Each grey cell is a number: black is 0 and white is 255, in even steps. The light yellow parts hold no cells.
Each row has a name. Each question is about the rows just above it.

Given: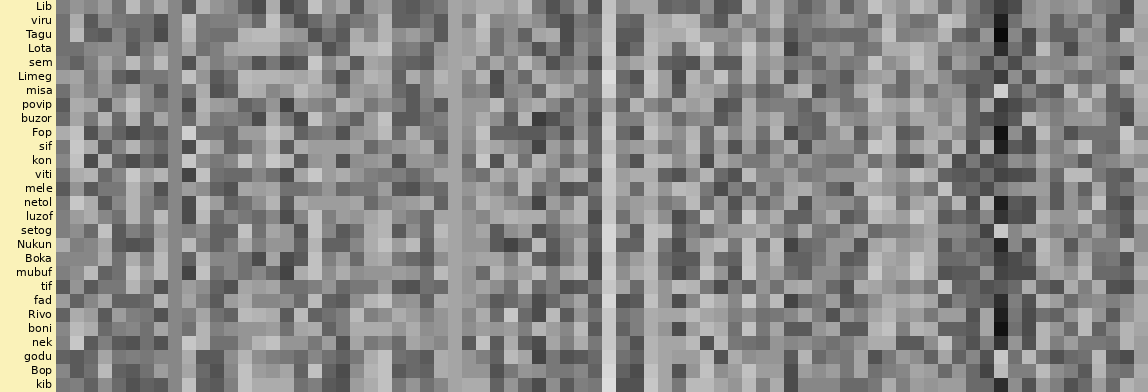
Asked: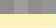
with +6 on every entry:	[148 163 148 155]
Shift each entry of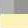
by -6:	[174 143]
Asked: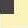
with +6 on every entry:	[74]
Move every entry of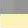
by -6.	[151 143]
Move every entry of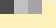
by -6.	[ 70 187 159]

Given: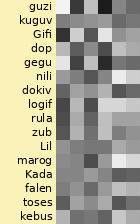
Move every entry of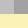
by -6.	[185 156]
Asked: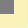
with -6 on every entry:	[120]
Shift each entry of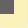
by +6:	[105]
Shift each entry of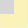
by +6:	[220]
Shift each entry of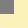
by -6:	[120]
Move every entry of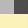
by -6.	[178  71]
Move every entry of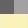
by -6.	[ 93 156]

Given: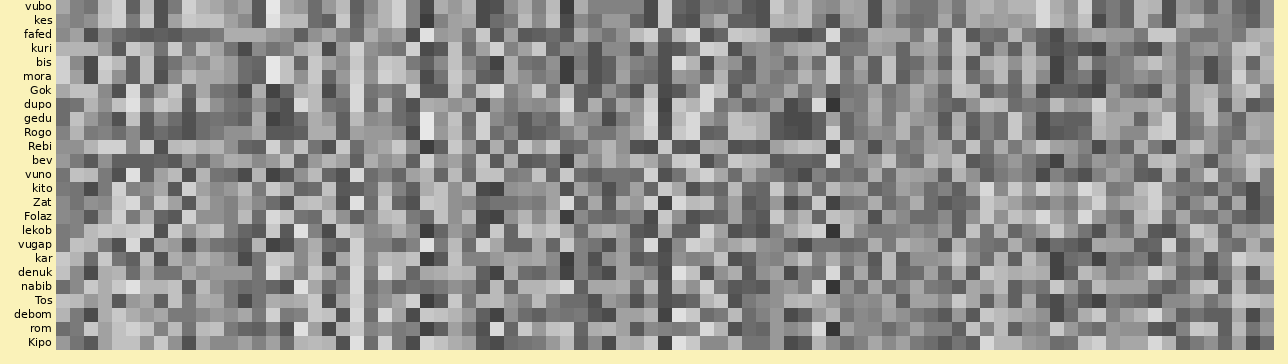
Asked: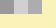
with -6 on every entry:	[147 202 167]
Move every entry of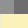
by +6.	[151 115]

